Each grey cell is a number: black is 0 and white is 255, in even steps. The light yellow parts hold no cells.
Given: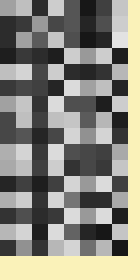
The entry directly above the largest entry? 205
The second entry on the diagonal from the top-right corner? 79
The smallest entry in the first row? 23
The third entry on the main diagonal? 91
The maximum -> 226
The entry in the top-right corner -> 197
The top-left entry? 161
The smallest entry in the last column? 23
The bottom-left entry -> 51
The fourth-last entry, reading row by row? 212
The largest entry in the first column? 191
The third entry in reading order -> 44
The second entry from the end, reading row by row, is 183

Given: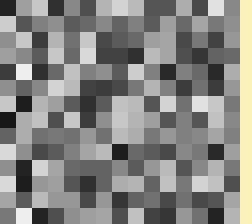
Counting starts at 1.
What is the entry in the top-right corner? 136
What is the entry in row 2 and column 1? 205
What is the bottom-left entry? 120
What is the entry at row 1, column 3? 199
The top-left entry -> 35
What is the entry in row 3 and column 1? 143
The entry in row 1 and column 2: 159
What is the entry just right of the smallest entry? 173
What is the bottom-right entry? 180
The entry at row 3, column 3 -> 60
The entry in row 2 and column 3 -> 128

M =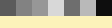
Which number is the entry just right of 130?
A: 151
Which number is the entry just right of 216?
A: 110

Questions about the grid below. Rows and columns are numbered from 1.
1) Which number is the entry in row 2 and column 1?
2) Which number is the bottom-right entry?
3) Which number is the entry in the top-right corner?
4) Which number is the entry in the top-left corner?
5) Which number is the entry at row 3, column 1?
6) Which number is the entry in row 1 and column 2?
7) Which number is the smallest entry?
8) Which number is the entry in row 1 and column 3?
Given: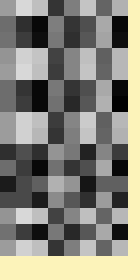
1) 108
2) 184
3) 176
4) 155
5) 114
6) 215
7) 1
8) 191

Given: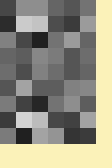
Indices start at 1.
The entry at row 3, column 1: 129
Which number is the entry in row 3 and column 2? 71
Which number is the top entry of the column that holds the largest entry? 142
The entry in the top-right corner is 115
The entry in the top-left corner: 71
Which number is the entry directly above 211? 65
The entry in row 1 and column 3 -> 142
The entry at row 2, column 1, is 44
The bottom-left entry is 123
